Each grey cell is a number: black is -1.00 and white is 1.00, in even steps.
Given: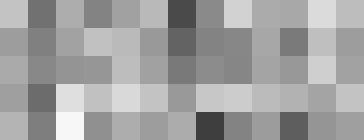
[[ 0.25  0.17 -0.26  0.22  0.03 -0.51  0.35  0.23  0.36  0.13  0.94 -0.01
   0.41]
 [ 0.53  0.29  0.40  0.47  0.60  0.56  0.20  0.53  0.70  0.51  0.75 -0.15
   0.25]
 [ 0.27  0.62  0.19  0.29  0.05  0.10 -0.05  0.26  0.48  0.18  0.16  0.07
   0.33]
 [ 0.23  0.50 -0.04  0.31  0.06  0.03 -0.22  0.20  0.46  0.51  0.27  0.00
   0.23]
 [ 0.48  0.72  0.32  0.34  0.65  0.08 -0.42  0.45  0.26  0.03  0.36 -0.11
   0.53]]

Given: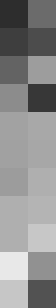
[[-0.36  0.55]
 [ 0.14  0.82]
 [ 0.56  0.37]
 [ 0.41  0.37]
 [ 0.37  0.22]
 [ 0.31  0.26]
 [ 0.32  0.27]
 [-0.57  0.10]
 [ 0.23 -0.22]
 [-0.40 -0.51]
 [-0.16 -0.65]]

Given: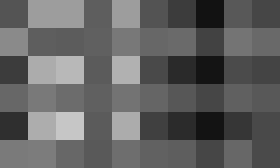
[[-0.42 -0.19 -0.45 -0.26 -0.24 -0.14 -0.30 -0.19 -0.03 -0.04]
 [-0.43 -0.58 -0.85 -0.66 -0.50  0.35 -0.29  0.55  0.36 -0.63]
 [-0.31 -0.25 -0.45 -0.32 -0.21 -0.10 -0.25 -0.15 -0.05 -0.19]
 [-0.47 -0.41 -0.84 -0.67 -0.43  0.39 -0.29  0.44  0.35 -0.53]
 [-0.18 -0.09 -0.48 -0.17 -0.19 -0.06 -0.25 -0.28 -0.26  0.08]
 [-0.45 -0.31 -0.86 -0.53 -0.35  0.23 -0.26  0.23  0.23 -0.34]]

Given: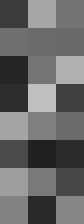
[[ 0.06 -0.68  0.02]
 [-0.44 -0.05  0.23]
 [-0.67 -0.74 -0.42]
 [-0.17  0.00  0.29]
 [-0.50  0.50 -0.64]
 [ 0.39 -0.08 -0.71]
 [-0.18 -0.17 -0.12]
 [-0.10  0.31 -0.52]]

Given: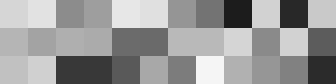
[[-0.66  0.01  0.18  0.39  0.92 -0.03  0.32 -0.30 -0.56 -0.56  0.63  0.51]
 [-0.28  0.65  0.08  0.67  0.45  0.45 -0.17 -0.16  0.34  0.37  0.28  0.42]
 [ 0.58 -0.69  0.65 -0.78 -0.10  0.17  0.76  0.81  0.24  0.10  0.77  0.68]]

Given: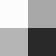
[[-0.68  0.41]
 [ 0.32  0.98]]

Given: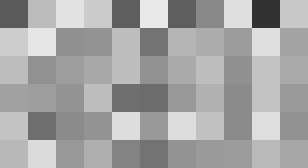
[[ 0.31  0.45  0.22  0.21  0.15 -0.10  0.03  0.37  0.19  0.71  0.44]
 [ 0.14  0.74  0.09  0.51  0.73  0.20  0.73  0.15  0.09 -0.14  0.53]
 [ 0.21  0.53  0.09  0.39  0.19 -0.15 -0.14  0.49  0.16  0.24  0.27]
 [ 0.33  0.53  0.13  0.49  0.33  0.14  0.49  0.32  0.23  0.14  0.48]
 [ 0.28  0.74  0.22  0.35  0.42 -0.10  0.49  0.15  0.13  0.80  0.61]
 [ 0.57 -0.61  0.75  0.07 -0.26  0.83 -0.26  0.59  0.77  0.47 -0.29]]
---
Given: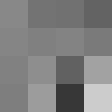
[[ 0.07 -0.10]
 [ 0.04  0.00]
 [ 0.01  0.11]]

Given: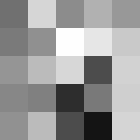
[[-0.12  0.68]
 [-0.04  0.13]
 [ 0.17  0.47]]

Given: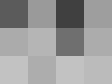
[[-0.29  0.21]
 [ 0.34  0.42]
 [ 0.52  0.36]]

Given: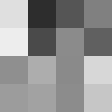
[[ 0.75 -0.65]
 [ 0.86 -0.42]
 [ 0.12  0.36]]

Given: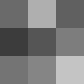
[[-0.17  0.37]
 [-0.53 -0.33]
 [-0.09  0.04]]

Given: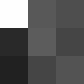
[[ 0.99 -0.31]
 [-0.68 -0.28]
 [-0.74 -0.46]]

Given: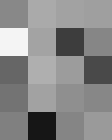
[[ 0.07  0.33]
 [ 0.91  0.28]
 [-0.20  0.37]]

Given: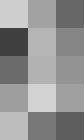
[[ 0.62  0.28]
 [-0.50  0.42]
 [-0.16  0.40]]
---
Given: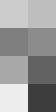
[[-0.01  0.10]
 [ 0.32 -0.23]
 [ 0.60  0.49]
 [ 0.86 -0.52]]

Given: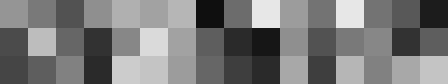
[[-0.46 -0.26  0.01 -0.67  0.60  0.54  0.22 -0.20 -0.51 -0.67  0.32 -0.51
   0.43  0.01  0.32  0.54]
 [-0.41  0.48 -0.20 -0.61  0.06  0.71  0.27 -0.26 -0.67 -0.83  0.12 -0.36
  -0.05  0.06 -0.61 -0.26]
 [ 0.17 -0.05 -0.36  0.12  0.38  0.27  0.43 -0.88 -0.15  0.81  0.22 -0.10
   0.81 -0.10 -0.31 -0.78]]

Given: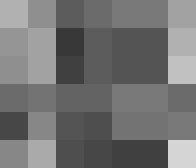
[[-0.44  0.06 -0.34 -0.39 -0.10 -0.10 -0.05]
 [-0.16 -0.10 -0.22 -0.22 -0.05 -0.05 -0.16]
 [ 0.06  0.33 -0.39 -0.44 -0.50 -0.50  0.67]
 [ 0.12  0.27 -0.50 -0.28 -0.34 -0.34  0.51]
 [ 0.17  0.27 -0.56 -0.28 -0.34 -0.34  0.39]
 [ 0.39  0.12 -0.28 -0.16 -0.05 -0.05  0.27]]

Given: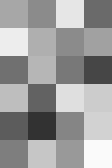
[[-0.28 -0.61  0.04  0.65]
 [-0.12  0.43 -0.06 -0.45]
 [-0.01  0.55  0.20  0.96]
 [ 0.31  0.09  0.80 -0.17]
 [ 0.49 -0.23  0.75  0.60]
 [ 0.86  0.37  0.09  0.26]]

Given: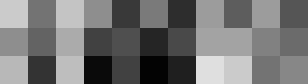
[[ 0.11 -0.22  0.34 -0.49 -0.38 -0.71 -0.43  0.28  0.28  0.01 -0.16]
 [ 0.44 -0.60  0.49 -0.92 -0.49 -0.98 -0.76  0.75  0.59 -0.10  0.06]
 [ 0.59 -0.10  0.54  0.11 -0.55 -0.04 -0.65  0.22 -0.27  0.22 -0.33]]

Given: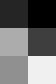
[[-0.71 -1.00]
 [ 0.13  0.88]
 [ 0.35 -0.51]]

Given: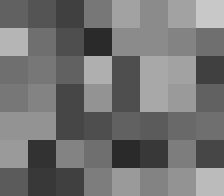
[[-0.29 -0.56 -0.50 -0.02  0.21  0.03  0.15  0.47]
 [-0.24 -0.34 -0.50 -0.07  0.27  0.09  0.27  0.57]
 [-0.13 -0.07 -0.24  0.37 -0.39  0.32  0.27 -0.50]
 [-0.07  0.03 -0.45  0.15 -0.39  0.32  0.21 -0.24]
 [ 0.15  0.15 -0.45 -0.39 -0.24 -0.29 -0.18 -0.13]
 [ 0.21 -0.61  0.03 -0.13 -0.67 -0.56 -0.02 -0.45]
 [ 0.42 -0.13 -0.39 -0.67  0.09  0.09  0.03 -0.13]]

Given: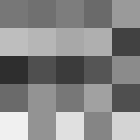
[[-0.64 -0.38 -0.54 -0.33  0.09]
 [-0.17  0.15 -0.07  0.26 -0.38]
 [-0.07 -0.12 -0.02 -0.17  0.21]
 [ 0.49  0.43  0.32  0.37 -0.49]
 [ 0.88  0.15  0.76  0.04  0.66]]
